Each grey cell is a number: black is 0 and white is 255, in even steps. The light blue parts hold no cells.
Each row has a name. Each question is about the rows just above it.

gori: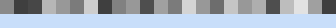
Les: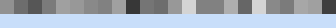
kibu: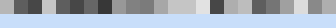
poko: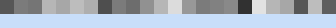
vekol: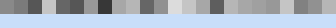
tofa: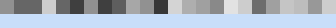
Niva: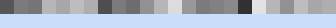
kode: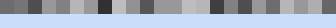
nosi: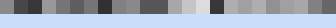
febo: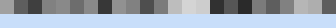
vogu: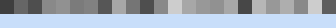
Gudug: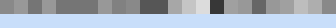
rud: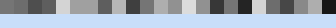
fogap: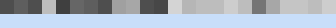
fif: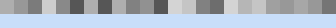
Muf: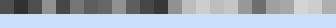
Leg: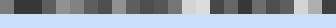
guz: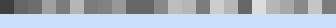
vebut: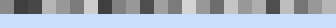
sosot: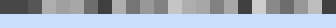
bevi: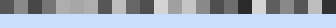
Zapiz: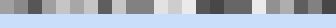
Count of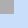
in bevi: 2
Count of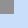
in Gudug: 0
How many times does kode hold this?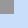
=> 6
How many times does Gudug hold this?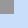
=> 5

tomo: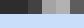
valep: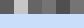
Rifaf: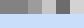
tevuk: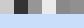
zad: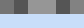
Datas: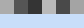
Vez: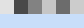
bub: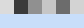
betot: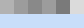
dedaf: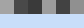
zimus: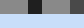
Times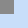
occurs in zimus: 4
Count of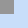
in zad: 2
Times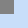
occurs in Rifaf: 2
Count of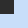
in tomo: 2

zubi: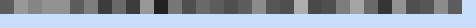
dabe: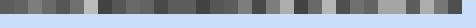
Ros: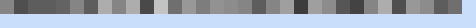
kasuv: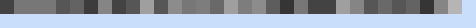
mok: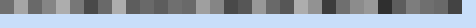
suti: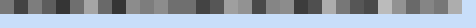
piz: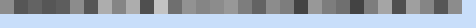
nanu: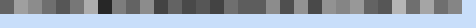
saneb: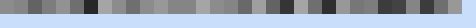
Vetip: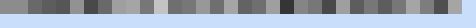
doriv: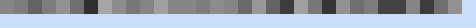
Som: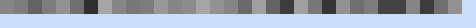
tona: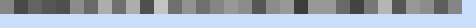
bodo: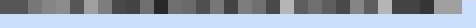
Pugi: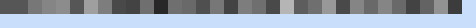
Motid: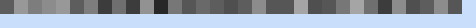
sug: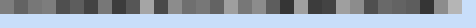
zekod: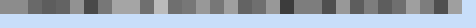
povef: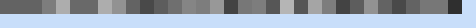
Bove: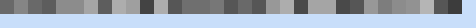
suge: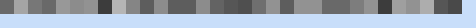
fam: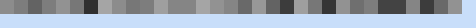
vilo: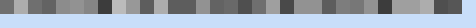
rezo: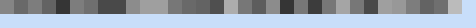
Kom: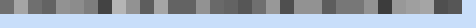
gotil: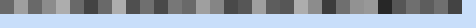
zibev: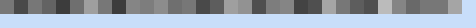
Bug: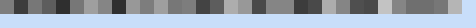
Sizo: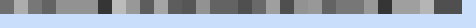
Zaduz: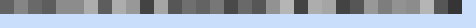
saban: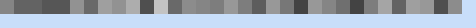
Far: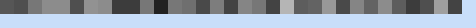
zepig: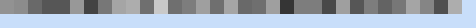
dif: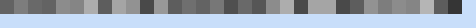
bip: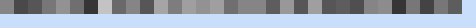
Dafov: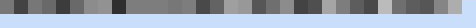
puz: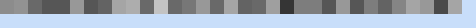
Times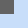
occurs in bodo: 0
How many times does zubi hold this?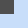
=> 5
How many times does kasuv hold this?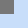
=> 5

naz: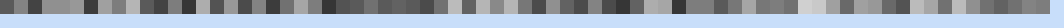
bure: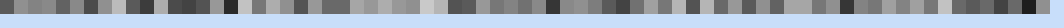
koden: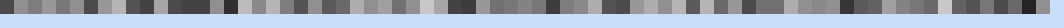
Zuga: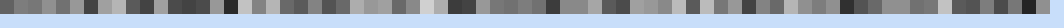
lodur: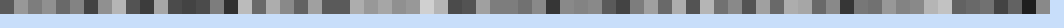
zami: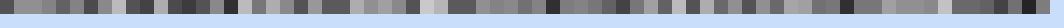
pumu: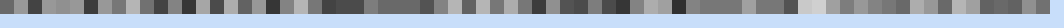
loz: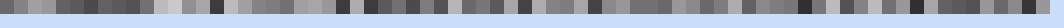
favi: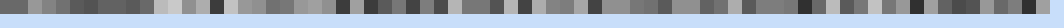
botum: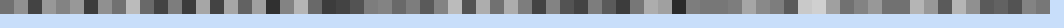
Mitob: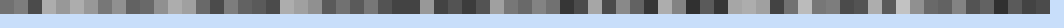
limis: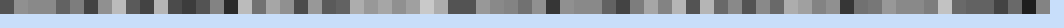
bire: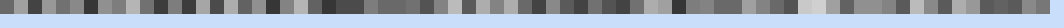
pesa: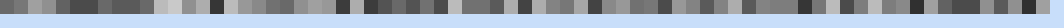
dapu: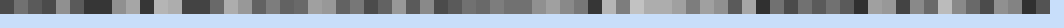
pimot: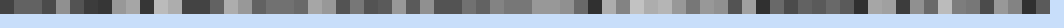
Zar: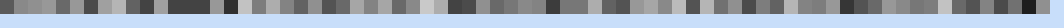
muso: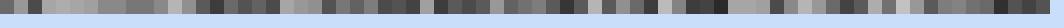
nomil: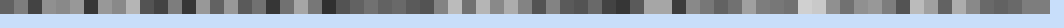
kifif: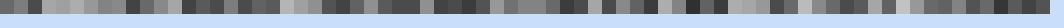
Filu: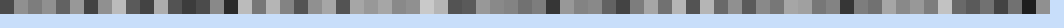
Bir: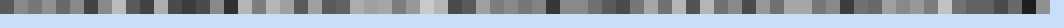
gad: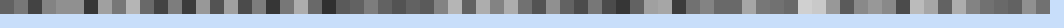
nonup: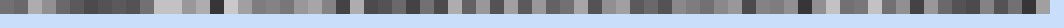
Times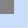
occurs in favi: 2
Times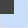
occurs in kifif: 5
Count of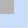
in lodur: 4
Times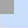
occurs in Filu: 6
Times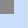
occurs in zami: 6

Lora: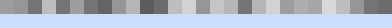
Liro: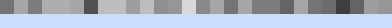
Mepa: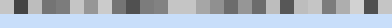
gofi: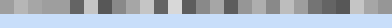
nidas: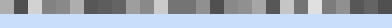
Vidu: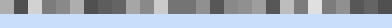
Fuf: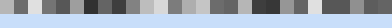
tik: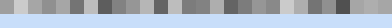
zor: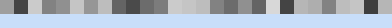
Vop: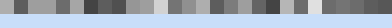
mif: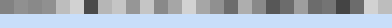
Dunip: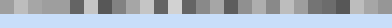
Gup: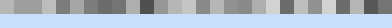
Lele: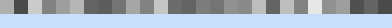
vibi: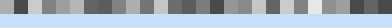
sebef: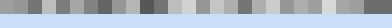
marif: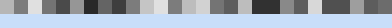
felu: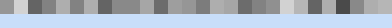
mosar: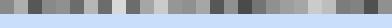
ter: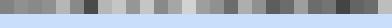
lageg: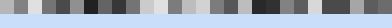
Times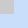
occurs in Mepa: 1
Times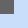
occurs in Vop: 1
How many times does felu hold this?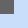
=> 3
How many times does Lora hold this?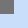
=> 5
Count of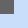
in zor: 2
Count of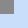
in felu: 3
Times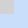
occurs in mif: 3

